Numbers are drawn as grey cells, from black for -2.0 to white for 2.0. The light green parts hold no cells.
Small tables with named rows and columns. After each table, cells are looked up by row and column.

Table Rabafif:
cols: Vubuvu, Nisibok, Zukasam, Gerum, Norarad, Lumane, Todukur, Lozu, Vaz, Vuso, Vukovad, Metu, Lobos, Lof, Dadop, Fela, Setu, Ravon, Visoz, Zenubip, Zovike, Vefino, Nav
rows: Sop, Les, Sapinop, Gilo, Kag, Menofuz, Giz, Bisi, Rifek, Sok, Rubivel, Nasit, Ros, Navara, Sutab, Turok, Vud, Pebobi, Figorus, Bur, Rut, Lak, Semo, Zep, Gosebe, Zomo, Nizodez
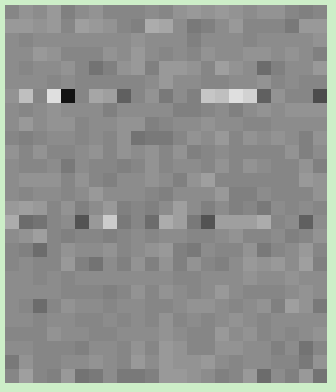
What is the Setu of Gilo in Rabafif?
0.2
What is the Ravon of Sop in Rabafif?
0.2
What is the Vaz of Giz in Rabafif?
-0.5
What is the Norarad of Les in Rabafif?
0.1
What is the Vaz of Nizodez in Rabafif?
-0.1
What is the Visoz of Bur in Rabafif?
0.2
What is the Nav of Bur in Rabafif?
0.2
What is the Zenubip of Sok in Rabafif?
0.3
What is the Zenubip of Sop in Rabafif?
0.3
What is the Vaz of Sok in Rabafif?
0.3
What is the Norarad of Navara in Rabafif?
0.1
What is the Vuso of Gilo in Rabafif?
0.4
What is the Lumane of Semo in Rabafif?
0.1
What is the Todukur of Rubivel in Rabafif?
0.3
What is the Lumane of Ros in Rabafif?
0.3
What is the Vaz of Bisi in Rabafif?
0.2
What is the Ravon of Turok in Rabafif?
0.5
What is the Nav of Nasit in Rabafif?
0.0
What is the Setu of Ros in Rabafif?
0.1
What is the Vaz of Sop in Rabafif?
0.1

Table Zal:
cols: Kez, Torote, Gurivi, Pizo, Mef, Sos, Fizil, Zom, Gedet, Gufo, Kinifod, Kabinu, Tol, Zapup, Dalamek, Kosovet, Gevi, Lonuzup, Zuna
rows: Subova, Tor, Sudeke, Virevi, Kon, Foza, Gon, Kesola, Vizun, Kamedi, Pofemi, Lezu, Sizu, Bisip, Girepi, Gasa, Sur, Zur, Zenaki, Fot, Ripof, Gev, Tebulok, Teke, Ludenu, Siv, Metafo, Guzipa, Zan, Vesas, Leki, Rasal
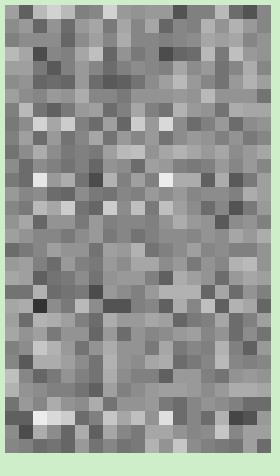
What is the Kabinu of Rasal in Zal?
0.3
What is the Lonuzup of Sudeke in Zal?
0.1
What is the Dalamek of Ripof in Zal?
-0.4
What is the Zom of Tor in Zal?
-0.1
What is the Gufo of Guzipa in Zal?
0.2
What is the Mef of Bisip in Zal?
-0.4
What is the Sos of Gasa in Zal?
-0.1
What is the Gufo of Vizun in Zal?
1.2
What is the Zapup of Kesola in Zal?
0.4
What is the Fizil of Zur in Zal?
-0.2
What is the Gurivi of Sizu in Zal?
1.6
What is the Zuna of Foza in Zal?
0.5
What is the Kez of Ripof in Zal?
-0.2
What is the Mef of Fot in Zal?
-0.1
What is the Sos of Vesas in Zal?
-0.3
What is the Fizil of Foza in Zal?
-0.3
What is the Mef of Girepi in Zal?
1.2
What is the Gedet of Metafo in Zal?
0.2

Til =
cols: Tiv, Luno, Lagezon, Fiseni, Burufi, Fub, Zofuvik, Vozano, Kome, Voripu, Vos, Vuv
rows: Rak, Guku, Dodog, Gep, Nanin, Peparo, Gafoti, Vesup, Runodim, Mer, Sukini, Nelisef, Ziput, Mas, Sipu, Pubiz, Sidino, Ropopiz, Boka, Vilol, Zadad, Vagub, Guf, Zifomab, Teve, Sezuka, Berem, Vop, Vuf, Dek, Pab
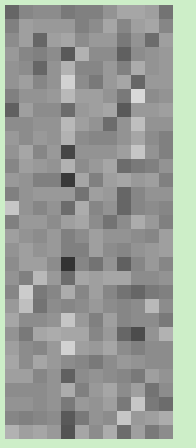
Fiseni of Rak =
0.2
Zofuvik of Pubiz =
0.2
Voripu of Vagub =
0.2
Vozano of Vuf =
0.5
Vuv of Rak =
-0.2
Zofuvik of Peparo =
-0.1
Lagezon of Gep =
0.0
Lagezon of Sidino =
0.2
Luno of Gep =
0.1
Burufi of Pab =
-0.7
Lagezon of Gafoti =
0.3
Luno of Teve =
0.2
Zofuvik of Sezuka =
-0.1
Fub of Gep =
0.8
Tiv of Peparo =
0.3
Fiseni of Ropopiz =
0.4
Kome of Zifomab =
-0.4
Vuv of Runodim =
0.3
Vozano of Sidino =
0.3
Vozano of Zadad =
0.1

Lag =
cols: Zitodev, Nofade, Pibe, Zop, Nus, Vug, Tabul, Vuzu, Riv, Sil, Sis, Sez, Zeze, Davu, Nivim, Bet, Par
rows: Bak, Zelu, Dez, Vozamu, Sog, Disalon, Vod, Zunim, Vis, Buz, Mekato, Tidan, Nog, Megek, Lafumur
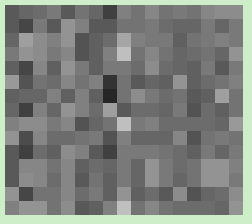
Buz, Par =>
-0.2
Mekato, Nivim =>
-0.1
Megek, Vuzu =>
-0.5
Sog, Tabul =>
-0.5
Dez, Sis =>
-0.1
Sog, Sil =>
-0.3
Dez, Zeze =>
-0.5

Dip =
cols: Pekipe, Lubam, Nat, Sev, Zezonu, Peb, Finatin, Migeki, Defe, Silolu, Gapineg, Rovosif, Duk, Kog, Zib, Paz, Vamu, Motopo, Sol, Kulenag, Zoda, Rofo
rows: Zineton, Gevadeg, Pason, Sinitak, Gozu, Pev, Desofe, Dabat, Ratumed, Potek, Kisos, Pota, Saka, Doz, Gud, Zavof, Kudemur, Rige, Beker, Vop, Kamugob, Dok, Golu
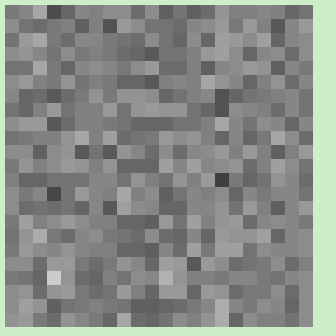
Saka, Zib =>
0.4
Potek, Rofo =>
-0.3
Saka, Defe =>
-0.2
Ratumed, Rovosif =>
-0.4
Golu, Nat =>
-0.1
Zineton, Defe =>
0.2
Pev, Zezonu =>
0.3
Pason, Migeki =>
-0.1

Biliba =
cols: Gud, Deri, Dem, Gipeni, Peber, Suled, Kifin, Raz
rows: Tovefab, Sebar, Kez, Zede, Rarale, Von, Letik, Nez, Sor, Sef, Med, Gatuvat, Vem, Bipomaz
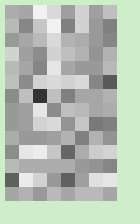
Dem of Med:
1.7
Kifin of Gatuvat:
0.3
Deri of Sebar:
0.1
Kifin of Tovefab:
0.5
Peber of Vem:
-0.5
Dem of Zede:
0.2

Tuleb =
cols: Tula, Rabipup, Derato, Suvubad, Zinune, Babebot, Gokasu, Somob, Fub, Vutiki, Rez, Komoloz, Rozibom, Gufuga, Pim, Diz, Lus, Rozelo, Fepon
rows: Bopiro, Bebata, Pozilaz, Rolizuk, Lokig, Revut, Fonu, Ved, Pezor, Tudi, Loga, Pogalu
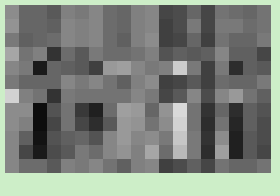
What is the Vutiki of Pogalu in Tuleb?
0.0
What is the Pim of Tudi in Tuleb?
-1.2
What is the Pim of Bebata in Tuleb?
-0.9
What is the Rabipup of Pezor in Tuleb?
0.0
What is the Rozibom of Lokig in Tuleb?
1.2
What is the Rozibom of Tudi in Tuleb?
1.1
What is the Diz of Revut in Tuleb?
-0.3
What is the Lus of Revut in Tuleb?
-0.4
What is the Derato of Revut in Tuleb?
-0.4
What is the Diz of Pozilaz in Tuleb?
-0.2
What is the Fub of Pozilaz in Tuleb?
-0.5
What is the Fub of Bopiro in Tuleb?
-0.4
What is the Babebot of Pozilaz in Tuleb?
0.0
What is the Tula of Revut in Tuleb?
-0.1
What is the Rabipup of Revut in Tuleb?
-0.4
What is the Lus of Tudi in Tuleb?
-1.5
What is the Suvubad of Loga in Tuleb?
-0.8
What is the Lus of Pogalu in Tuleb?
-0.4
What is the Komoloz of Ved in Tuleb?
0.3

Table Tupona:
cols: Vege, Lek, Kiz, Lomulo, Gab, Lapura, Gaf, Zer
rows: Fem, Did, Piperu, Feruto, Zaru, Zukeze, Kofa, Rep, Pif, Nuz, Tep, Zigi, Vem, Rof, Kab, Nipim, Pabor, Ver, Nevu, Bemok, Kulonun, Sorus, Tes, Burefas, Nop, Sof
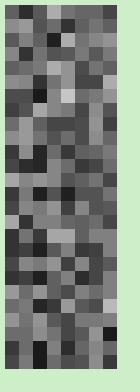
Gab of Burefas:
-0.9
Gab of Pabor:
0.6
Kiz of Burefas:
0.2
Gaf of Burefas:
0.3
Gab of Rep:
-0.1
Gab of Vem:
-0.7
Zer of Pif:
-1.0
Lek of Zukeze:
0.1
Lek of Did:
0.4
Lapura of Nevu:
0.1
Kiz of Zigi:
-1.4

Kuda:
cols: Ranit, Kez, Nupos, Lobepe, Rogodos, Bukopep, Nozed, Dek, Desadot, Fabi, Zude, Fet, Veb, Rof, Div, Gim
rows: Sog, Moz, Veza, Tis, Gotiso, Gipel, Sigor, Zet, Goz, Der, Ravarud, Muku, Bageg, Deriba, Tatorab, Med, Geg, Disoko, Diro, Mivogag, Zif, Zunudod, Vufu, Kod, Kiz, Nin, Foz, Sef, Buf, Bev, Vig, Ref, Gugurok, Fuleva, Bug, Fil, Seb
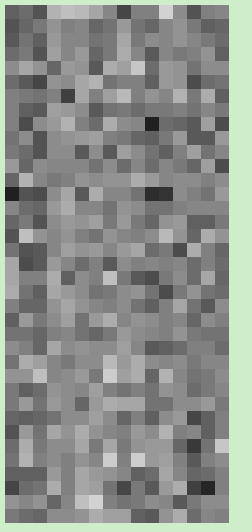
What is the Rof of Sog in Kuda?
-0.7
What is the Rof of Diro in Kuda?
-0.3
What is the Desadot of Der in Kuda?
-0.1
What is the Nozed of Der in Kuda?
0.5
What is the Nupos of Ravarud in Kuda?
-0.7
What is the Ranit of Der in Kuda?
-0.2
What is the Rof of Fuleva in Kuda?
-0.4
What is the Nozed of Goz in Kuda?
-0.3
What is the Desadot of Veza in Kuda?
0.6
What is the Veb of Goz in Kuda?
-0.4
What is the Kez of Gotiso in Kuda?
0.6

